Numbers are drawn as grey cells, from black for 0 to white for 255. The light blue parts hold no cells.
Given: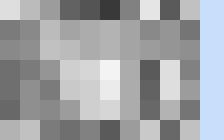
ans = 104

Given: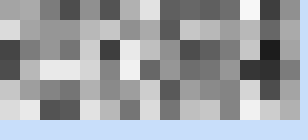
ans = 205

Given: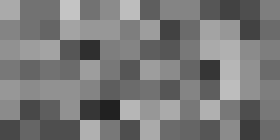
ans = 60

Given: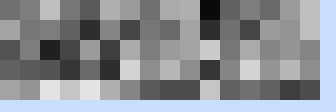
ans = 62

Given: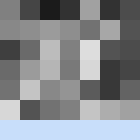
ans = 173

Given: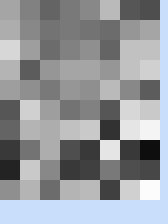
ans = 208

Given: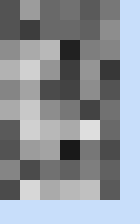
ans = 192

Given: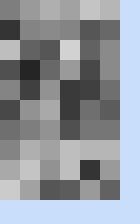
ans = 154

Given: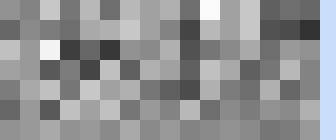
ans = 124
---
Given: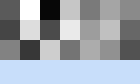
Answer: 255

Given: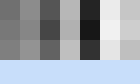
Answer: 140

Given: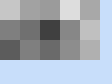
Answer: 162

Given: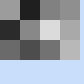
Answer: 31

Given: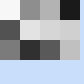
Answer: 142

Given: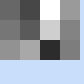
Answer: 71

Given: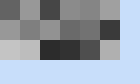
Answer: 152

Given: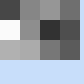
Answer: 134
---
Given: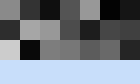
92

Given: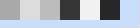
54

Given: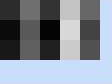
32

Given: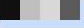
190

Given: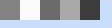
107

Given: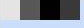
87

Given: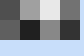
32

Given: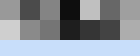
53

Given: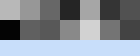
210

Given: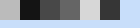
101
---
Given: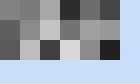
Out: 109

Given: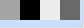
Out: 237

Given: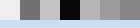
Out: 156

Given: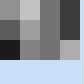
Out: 115

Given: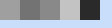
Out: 195

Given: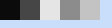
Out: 140

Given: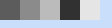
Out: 49

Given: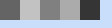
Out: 171
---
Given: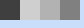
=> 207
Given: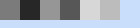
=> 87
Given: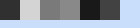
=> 137
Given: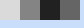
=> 132
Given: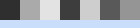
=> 206
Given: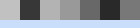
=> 104
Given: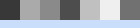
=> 192
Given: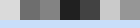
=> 66
